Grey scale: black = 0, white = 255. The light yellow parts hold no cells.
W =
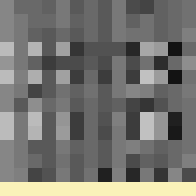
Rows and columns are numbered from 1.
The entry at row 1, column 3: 105
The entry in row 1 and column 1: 134
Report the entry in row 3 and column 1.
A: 134
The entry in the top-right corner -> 113
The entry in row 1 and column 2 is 105
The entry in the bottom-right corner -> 75
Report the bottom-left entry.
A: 134
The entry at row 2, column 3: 105
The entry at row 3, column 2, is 120
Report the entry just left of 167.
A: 39
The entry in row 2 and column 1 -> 134

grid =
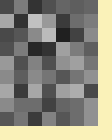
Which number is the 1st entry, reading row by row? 73
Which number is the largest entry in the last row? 145
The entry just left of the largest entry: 51
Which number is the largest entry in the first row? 124
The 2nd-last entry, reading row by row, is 109
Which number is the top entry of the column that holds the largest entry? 51
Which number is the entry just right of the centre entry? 145
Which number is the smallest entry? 32
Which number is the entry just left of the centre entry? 130
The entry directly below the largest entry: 138
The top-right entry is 101
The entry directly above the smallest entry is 59
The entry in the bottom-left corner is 86
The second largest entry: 187
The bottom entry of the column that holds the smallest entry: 86
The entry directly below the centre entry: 117
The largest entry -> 193
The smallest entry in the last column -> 73
